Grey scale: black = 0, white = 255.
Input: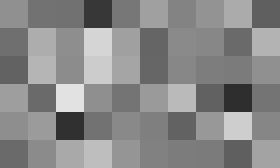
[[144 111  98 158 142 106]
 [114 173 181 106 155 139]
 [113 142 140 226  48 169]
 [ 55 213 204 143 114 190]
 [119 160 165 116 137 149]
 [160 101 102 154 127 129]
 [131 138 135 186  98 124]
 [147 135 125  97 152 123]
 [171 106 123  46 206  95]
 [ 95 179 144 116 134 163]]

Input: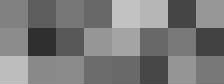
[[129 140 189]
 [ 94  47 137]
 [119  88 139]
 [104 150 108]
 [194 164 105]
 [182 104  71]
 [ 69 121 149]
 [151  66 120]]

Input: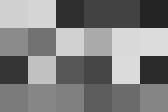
[[208 139  53 123]
 [213 114 193 134]
 [ 47 209  87 128]
 [ 66 170  70  93]
 [ 66 217 219 107]
 [ 36 220  43 133]]

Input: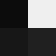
[[ 12  23]
 [239  32]]

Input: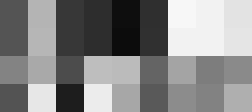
[[ 84  84 131  83]
 [180 182 169 231]
 [ 55  55  76  29]
 [ 45  45 190 236]
 [ 14  12 187 167]
 [ 47  48 100  89]
 [247 242 164 140]
 [242 242 125 130]
 [227 229 138 175]]

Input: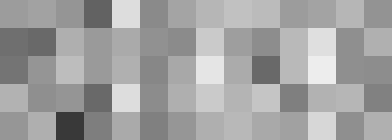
[[156 111 116 178 150]
 [162 105 149 143 175]
 [149 175 189 149  57]
 [ 98 154 154 105 126]
 [221 170 176 221 170]
 [138 145 135 140 128]
 [164 139 168 175 150]
 [182 202 229 202 175]
 [193 158 171 180 184]
 [187 141 105 197 169]
 [156 185 185 127 161]
 [163 223 237 178 215]
 [182 143 143 182 143]
 [147 176 141 129 176]]

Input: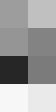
[[157 149  38 247]
 [192 131 123 234]]
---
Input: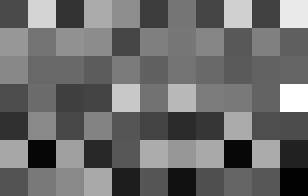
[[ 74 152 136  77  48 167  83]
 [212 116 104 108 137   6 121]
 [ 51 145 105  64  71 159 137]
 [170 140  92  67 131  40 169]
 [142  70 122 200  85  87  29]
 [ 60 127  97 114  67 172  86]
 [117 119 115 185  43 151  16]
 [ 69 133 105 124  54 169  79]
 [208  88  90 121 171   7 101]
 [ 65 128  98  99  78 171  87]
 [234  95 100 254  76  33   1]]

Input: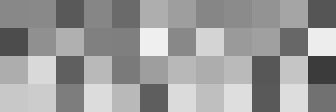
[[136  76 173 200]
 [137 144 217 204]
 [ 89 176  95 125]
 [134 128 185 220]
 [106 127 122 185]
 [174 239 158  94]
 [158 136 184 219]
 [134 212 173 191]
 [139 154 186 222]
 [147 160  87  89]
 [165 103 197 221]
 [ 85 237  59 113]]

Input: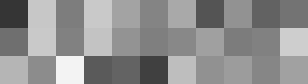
[[ 53 111 181]
 [199 201 140]
 [125 129 243]
 [201 195  90]
 [163 147  99]
 [132 127  64]
 [169 136 190]
 [ 84 160 145]
 [146 124 156]
 [ 98 129 134]
 [115 206 161]]

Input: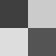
[[ 63 221]
 [203  84]]

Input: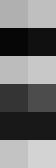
[[176   6 188  52  24 195]
 [191  16 200  76  24 211]]

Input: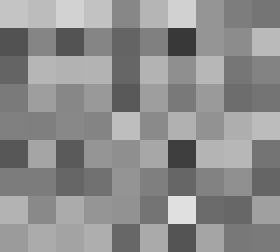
[[196  82 100 122 128  87 124 179 155]
 [188 133 182 158 127 165 124 137 171]
 [210  83 178 135 136  90 102 171 163]
 [194 133 179 153 132 149 113 149 174]
 [135 100 102  89 190 143 148 146 103]
 [181 128 179 158 138 167 127 116 170]
 [209  56 143 121 177  62 102 224  84]
 [149 149 183 154 146 180 130 107 165]
 [125 140 118 109 174 183 144 103 120]
 [117 186 131 116 188 116 101 160 122]]

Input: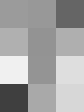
[[155 176 240  63]
 [152 147 148 169]
 [101 175 222 215]]

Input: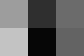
[[157 195]
 [ 47   6]
 [107  99]]
